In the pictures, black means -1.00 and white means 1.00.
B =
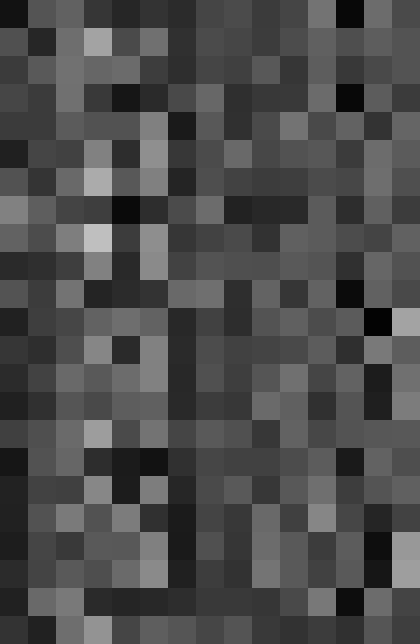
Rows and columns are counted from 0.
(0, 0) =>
-0.86
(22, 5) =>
-0.26
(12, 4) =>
-0.67
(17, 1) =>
-0.48
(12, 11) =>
-0.28
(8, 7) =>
-0.48
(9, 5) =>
0.08
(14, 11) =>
-0.62
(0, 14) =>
-0.42
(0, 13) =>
-0.15
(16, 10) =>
-0.40
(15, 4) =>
-0.42
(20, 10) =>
-0.30
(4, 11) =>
-0.43
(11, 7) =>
-0.49
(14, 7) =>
-0.53
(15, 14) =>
-0.31
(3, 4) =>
-0.83
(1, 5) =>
-0.12
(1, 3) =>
0.28
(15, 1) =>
-0.38
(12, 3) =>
0.05
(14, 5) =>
-0.25
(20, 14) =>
0.24
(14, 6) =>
-0.68
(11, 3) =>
-0.23
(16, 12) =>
-0.80
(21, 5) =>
-0.69
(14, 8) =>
-0.57
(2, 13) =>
-0.43
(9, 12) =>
-0.62
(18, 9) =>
-0.18
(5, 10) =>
-0.36
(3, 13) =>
-0.28
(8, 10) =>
-0.25
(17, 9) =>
-0.57
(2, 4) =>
-0.16
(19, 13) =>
-0.89

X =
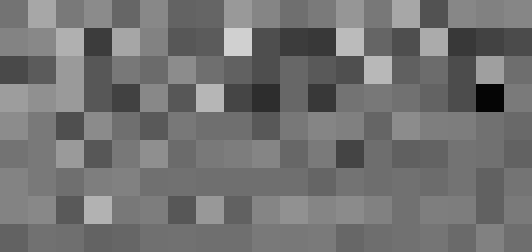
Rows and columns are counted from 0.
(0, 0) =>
-0.10
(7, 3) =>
0.40
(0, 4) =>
-0.20
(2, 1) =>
-0.29
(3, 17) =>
-0.96
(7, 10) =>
0.14
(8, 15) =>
-0.08
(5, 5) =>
0.12
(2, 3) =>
-0.32
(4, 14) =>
0.10
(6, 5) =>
-0.12
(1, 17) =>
-0.48
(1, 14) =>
-0.39
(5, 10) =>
-0.19
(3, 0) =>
0.23
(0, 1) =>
0.31
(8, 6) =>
-0.11
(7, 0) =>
0.03
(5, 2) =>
0.21
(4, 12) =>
0.00
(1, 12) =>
0.47
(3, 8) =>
-0.46
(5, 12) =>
-0.47
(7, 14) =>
-0.11
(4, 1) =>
-0.05
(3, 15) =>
-0.22
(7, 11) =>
0.04
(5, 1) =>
-0.05
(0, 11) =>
-0.04
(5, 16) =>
-0.10
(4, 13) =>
-0.21
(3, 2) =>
0.21
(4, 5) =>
-0.30
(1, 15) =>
0.34
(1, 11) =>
-0.56
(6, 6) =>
-0.11
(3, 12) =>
-0.10

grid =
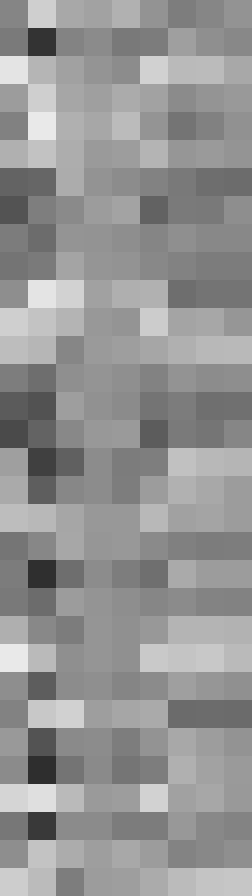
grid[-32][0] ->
0.04
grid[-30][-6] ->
0.16
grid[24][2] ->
0.10
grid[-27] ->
[0.38, 0.52, 0.36, 0.21, 0.23, 0.41, 0.18, 0.21, 0.16]
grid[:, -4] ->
[0.15, -0.03, 0.64, 0.27, 0.16, 0.41, 0.02, -0.23, 0.04, 0.07, 0.39, 0.60, 0.30, 0.02, -0.09, -0.28, -0.01, 0.22, 0.44, 0.08, -0.13, 0.05, 0.19, 0.58, 0.09, 0.33, 0.15, -0.02, 0.65, -0.03, 0.22, 0.34]
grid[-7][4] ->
0.30
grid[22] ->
[0.37, 0.07, -0.03, 0.17, 0.13, 0.19, 0.41, 0.41, 0.40]
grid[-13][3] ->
0.18
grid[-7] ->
[0.02, 0.57, 0.64, 0.24, 0.30, 0.33, -0.16, -0.15, -0.16]
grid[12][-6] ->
0.21
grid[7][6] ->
-0.04
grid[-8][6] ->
0.25
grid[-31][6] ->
0.25
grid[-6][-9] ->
0.20
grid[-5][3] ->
0.08
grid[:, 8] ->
[0.15, 0.07, 0.32, 0.20, 0.14, 0.16, -0.15, 0.11, 0.07, -0.03, -0.09, 0.18, 0.45, 0.11, -0.12, 0.05, 0.42, 0.22, 0.22, -0.02, 0.22, 0.02, 0.40, 0.46, 0.13, -0.16, 0.15, 0.21, 0.20, 0.03, 0.12, 0.55]
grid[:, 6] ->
[-0.02, 0.25, 0.46, 0.09, -0.09, 0.18, -0.05, -0.04, 0.12, 0.02, -0.14, 0.29, 0.38, 0.15, -0.03, -0.04, 0.51, 0.39, 0.26, 0.00, 0.33, 0.09, 0.41, 0.54, 0.25, -0.16, 0.32, 0.38, 0.26, 0.19, 0.03, 0.47]
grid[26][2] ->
0.08
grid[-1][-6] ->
0.22
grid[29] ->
[-0.07, -0.55, 0.09, 0.09, -0.03, -0.03, 0.19, 0.07, 0.03]
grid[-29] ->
[0.22, 0.62, 0.30, 0.25, 0.34, 0.27, 0.09, 0.16, 0.20]
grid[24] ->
[0.11, -0.27, 0.10, 0.12, 0.04, 0.09, 0.25, 0.18, 0.13]
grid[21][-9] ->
-0.05
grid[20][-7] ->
-0.14
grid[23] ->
[0.83, 0.46, 0.12, 0.17, 0.13, 0.58, 0.54, 0.57, 0.46]
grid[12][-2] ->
0.44
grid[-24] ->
[-0.03, -0.15, 0.16, 0.15, 0.11, 0.04, 0.12, 0.07, 0.07]
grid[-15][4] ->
-0.02
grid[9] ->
[-0.09, -0.04, 0.29, 0.17, 0.15, 0.07, 0.02, -0.03, -0.03]
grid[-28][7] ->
0.01

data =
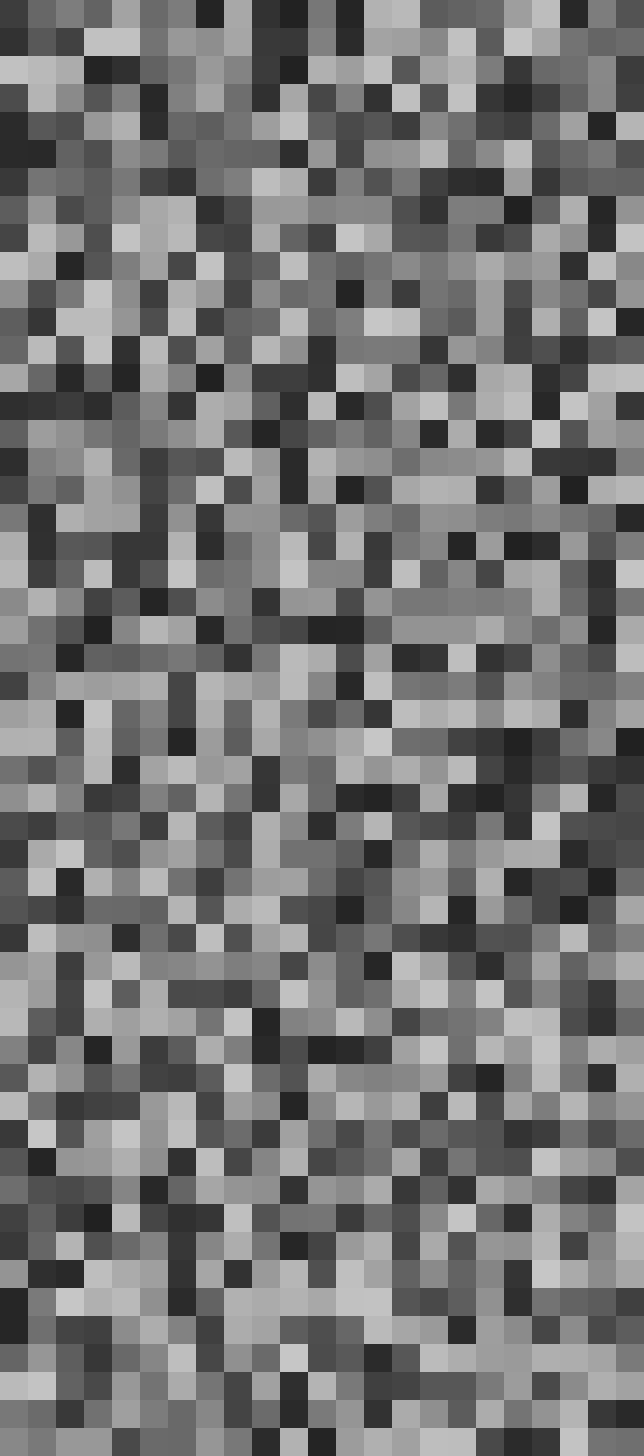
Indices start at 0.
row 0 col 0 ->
-0.52
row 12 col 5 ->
0.44
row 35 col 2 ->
-0.47
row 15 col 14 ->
0.05
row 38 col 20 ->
-0.08
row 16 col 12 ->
0.18
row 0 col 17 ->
-0.17
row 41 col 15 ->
-0.51
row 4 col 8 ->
-0.09
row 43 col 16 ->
0.54
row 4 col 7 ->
-0.26
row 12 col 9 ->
0.43
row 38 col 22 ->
0.38
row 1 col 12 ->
-0.66
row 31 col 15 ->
0.20
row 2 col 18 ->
-0.57
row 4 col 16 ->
-0.12
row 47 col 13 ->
0.46
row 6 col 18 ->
0.22
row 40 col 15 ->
-0.16
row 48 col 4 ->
-0.18
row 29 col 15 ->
-0.41
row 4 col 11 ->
-0.24
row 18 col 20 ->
-0.08
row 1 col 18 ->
0.54
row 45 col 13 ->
0.27
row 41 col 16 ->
-0.08
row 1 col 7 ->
0.11
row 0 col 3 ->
-0.22
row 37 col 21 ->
0.36
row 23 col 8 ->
-0.60
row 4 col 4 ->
0.38
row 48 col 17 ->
0.23
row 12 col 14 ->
-0.05
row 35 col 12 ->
-0.25
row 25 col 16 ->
0.45
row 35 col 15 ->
0.51
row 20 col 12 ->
0.04
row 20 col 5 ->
-0.33
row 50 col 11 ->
-0.04

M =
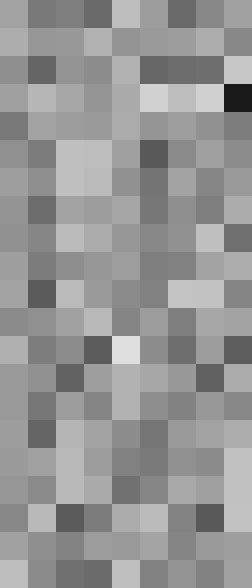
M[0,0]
0.27
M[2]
[0.12, -0.21, 0.16, 0.10, 0.40, -0.19, -0.15, -0.14, 0.55]
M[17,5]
0.05
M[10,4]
0.09
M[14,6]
0.02
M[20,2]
-0.13
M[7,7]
-0.01
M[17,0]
0.18
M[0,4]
0.48
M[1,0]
0.36
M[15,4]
0.10
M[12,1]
-0.02
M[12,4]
0.75
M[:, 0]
[0.27, 0.36, 0.12, 0.25, -0.06, 0.13, 0.24, 0.16, 0.14, 0.24, 0.28, 0.09, 0.38, 0.21, 0.20, 0.23, 0.21, 0.18, 0.07, 0.26, 0.48]
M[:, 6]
[-0.18, 0.23, -0.15, 0.48, 0.24, 0.08, 0.28, 0.12, 0.14, 0.01, 0.53, -0.01, -0.14, 0.19, 0.02, 0.20, 0.14, 0.32, 0.03, 0.04, 0.15]
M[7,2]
0.27
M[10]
[0.28, -0.29, 0.46, 0.21, 0.09, 0.01, 0.53, 0.52, 0.04]
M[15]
[0.23, -0.21, 0.41, 0.27, 0.10, -0.08, 0.20, 0.27, 0.36]
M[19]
[0.26, 0.12, 0.03, 0.22, 0.20, 0.29, 0.04, 0.21, 0.24]
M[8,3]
0.34
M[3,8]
-0.80
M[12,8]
-0.27
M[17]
[0.18, 0.08, 0.45, 0.33, -0.11, 0.05, 0.32, 0.25, 0.51]
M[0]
[0.27, -0.06, -0.01, -0.18, 0.48, 0.22, -0.18, 0.07, 0.26]
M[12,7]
0.23
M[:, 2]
[-0.01, 0.19, 0.16, 0.31, 0.23, 0.50, 0.50, 0.27, 0.47, 0.11, 0.46, 0.26, 0.10, -0.23, 0.22, 0.41, 0.45, 0.45, -0.29, 0.03, -0.13]
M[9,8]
0.36
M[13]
[0.21, 0.14, -0.23, 0.24, 0.40, 0.31, 0.19, -0.25, 0.34]
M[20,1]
0.09
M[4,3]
0.21

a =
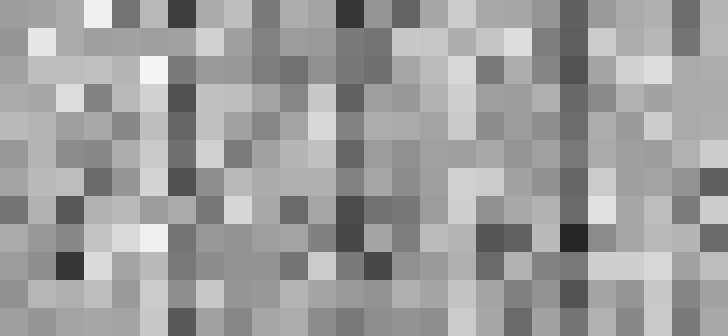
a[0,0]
0.22
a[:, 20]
[-0.25, -0.26, -0.36, -0.18, -0.15, -0.06, -0.20, -0.17, -0.70, -0.06, -0.36, -0.10]
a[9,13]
-0.44
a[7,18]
0.32
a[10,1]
0.43
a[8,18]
-0.24
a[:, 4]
[-0.10, 0.27, 0.41, 0.45, 0.06, 0.36, 0.18, 0.45, 0.70, 0.29, 0.21, 0.28]
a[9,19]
0.02
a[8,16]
0.41
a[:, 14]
[-0.22, 0.57, 0.30, 0.19, 0.33, 0.13, 0.10, -0.07, -0.01, 0.13, 0.37, 0.16]
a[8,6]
-0.10
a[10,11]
0.29
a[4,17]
0.10
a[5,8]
-0.03
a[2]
[0.27, 0.48, 0.48, 0.50, 0.41, 0.92, -0.04, 0.21, 0.19, -0.02, -0.11, 0.13, -0.07, -0.13, 0.30, 0.47, 0.69, -0.05, 0.36, 0.04, -0.36, 0.29, 0.64, 0.73, 0.33, 0.35]
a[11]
[0.25, 0.18, 0.28, 0.31, 0.28, 0.57, -0.31, 0.26, 0.06, 0.30, 0.36, 0.10, -0.05, 0.11, 0.16, 0.11, 0.60, 0.31, -0.17, 0.27, -0.10, 0.39, 0.07, 0.58, -0.04, 0.32]
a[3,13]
0.25
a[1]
[0.18, 0.81, 0.33, 0.24, 0.27, 0.24, 0.26, 0.64, 0.25, 0.02, 0.22, 0.20, -0.04, -0.09, 0.57, 0.55, 0.36, 0.54, 0.73, -0.02, -0.26, 0.59, 0.35, 0.43, -0.09, 0.43]
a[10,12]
0.20
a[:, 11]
[0.29, 0.20, 0.13, 0.57, 0.69, 0.51, 0.38, 0.30, 0.01, 0.59, 0.29, 0.10]
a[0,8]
0.49
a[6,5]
0.66
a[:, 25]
[0.42, 0.43, 0.35, 0.34, 0.36, 0.60, -0.25, 0.61, -0.16, 0.48, 0.27, 0.32]
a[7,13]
-0.11
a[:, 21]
[0.20, 0.59, 0.29, 0.08, 0.35, 0.33, 0.59, 0.77, 0.09, 0.62, 0.29, 0.39]
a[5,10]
0.42
